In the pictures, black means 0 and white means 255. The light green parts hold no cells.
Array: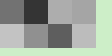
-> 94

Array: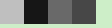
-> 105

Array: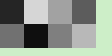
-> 127

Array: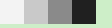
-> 138

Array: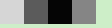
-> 5

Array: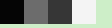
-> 54
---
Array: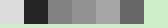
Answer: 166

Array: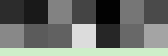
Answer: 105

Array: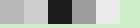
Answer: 156

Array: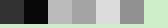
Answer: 219

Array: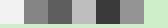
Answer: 58

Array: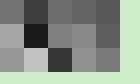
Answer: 144

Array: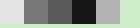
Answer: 22

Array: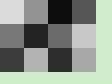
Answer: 46

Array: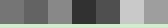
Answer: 201
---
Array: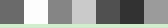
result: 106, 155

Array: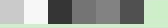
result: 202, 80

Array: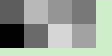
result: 93, 162

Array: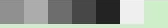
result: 144, 239

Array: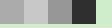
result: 170, 46

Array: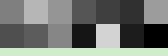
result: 126, 0

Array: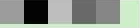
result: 156, 133

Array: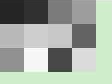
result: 37, 219

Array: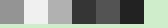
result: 148, 33

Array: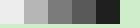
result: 237, 31
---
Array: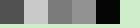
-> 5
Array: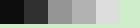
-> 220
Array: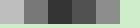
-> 141
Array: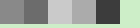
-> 60
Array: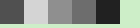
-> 33
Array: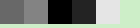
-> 229
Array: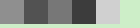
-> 208
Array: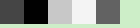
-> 98
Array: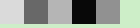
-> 145
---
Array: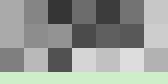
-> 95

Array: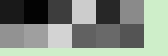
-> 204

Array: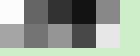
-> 50

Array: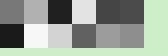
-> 227

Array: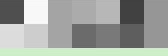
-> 183

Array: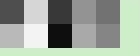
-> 56
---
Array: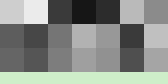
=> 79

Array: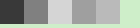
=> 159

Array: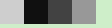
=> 66

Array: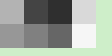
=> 102

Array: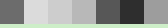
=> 46

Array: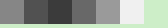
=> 154

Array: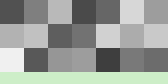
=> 121

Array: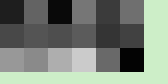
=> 105
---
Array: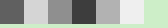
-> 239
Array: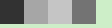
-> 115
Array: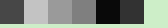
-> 50
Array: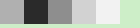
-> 242
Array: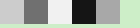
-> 168
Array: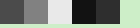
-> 46
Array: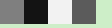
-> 91
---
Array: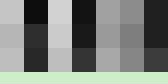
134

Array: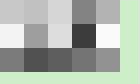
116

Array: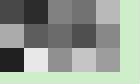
197

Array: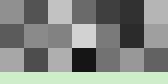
152

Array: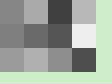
142

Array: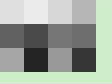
153

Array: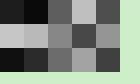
163

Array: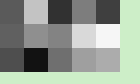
159

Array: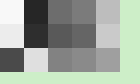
138
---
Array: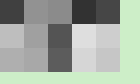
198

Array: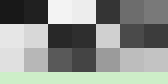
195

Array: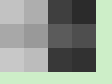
49

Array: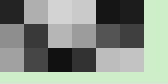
195

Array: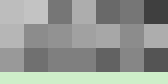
84

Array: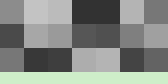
99

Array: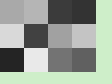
96

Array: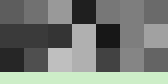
100

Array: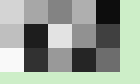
109

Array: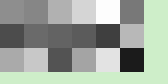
27
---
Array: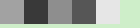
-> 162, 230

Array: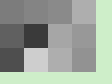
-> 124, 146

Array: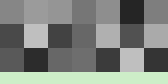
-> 134, 52

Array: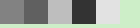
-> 130, 226

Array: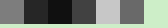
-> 125, 105

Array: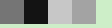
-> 117, 163
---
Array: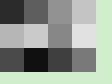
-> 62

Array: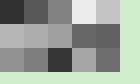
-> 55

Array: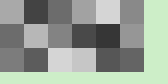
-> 213

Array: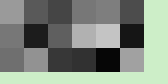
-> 55

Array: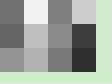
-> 120

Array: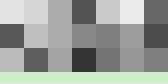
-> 164
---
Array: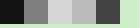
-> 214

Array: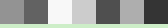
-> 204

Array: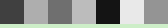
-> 188

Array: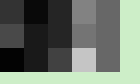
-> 37

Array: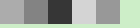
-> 54

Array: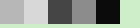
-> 69

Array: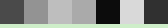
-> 170
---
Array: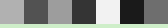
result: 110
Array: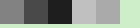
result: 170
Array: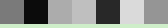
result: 149
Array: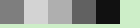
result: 17
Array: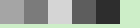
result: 45
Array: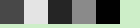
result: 1
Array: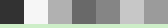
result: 155
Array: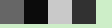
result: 49
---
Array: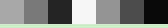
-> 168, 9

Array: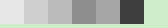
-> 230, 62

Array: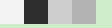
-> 243, 179

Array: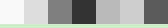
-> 249, 90

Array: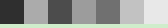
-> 47, 232

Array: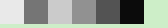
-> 233, 11

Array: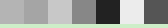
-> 180, 85

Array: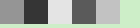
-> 149, 194

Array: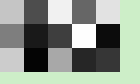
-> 197, 54
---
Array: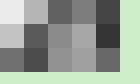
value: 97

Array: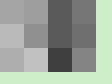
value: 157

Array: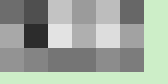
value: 155

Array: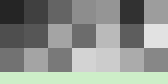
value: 149

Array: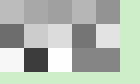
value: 160

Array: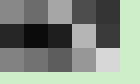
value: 166

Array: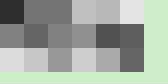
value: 192
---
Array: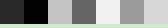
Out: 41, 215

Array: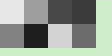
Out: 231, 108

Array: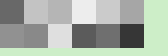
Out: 104, 54

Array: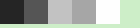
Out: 37, 254

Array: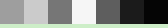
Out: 158, 5

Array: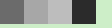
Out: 107, 43

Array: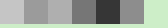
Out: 197, 141
